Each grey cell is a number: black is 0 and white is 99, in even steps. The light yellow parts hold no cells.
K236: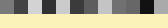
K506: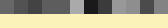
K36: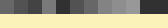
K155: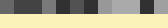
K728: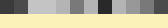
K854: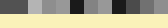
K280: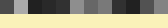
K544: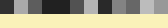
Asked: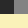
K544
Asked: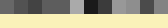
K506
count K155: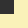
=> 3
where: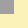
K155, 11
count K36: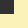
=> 3

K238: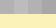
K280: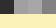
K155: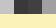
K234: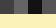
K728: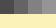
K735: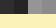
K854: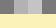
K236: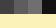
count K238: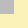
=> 1
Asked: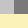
K854
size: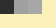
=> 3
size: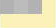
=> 3
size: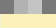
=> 4
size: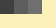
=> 3

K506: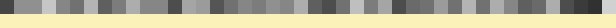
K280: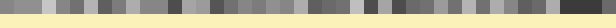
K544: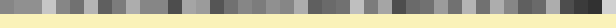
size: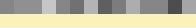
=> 14
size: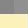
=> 2
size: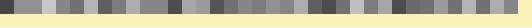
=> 37
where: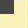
K506, 0

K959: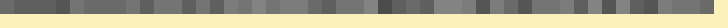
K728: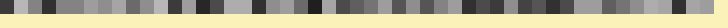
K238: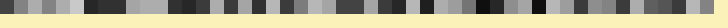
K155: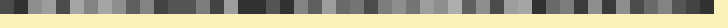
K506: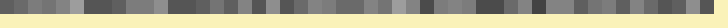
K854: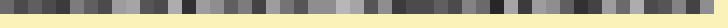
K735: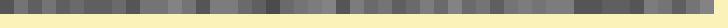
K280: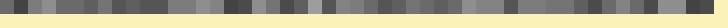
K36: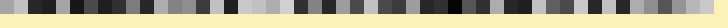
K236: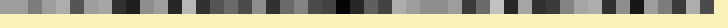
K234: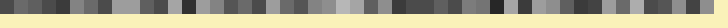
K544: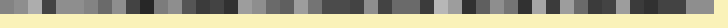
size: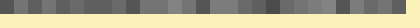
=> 29
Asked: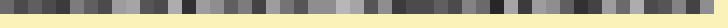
K854
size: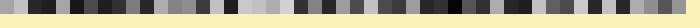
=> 49
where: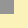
K36, 48
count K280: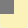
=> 6

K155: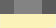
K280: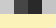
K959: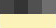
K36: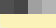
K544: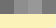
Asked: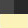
K280
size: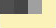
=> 3
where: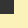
K959, 1

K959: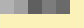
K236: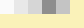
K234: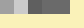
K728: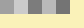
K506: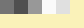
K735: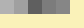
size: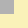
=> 1
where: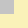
K236, 4

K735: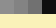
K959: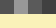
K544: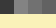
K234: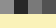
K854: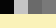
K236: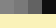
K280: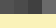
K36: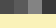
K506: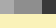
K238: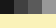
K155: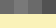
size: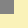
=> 1
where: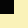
K854, 0
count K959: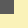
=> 1
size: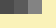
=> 3
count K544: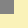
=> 1

